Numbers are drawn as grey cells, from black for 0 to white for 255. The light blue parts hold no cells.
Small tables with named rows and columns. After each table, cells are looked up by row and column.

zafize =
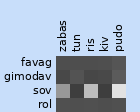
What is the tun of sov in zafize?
62
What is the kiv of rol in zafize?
78
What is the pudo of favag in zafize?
85
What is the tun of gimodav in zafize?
83
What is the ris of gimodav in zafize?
71
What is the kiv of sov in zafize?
62
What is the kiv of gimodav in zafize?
73
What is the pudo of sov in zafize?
226
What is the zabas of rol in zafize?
80
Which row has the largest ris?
sov

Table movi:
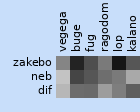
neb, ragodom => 110
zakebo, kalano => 86
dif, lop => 126
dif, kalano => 94
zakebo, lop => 22
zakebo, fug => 78
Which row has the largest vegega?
neb

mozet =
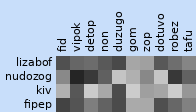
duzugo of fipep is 75
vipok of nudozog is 37
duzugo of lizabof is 73
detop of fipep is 126
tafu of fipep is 129
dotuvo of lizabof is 88
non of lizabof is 89
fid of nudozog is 137
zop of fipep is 169
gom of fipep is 170
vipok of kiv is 87
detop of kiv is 203
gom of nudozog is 176
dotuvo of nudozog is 197
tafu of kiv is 150
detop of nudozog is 57
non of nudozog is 96
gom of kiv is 204
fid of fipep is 67
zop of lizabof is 160

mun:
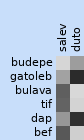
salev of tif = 99
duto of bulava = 216
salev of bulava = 95
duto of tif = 211
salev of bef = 88
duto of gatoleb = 43
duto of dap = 48
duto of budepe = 157
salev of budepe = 214
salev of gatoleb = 162
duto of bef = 207
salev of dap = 151

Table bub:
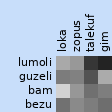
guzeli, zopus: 129
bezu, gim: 110
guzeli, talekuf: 83
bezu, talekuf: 125
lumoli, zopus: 152
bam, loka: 210
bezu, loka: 113
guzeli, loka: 124
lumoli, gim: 35
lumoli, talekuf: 54
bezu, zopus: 138
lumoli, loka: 169
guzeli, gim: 171
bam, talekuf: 112
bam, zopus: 151
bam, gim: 126
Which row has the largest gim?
guzeli

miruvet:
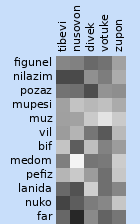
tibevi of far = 103
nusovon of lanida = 82
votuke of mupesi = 192
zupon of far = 118
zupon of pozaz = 142
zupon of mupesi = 171
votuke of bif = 130
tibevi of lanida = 105
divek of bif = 190
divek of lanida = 207
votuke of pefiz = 111
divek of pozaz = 77

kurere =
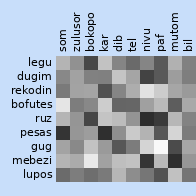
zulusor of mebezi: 171
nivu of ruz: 45
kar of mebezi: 161
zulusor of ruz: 149
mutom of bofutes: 93
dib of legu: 133
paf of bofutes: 186
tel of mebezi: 194
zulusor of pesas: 150
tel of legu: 106
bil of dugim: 126
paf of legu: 89
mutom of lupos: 193
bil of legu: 129
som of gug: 163
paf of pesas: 87
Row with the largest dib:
dugim

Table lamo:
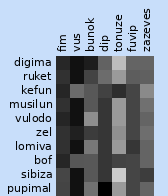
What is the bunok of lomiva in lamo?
120
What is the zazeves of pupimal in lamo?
100
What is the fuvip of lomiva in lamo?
54
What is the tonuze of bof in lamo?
67
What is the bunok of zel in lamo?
60
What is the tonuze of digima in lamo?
189
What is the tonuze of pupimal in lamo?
154
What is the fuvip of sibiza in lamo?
69
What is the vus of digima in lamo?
17
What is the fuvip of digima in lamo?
100
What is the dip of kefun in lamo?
66
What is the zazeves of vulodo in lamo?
100

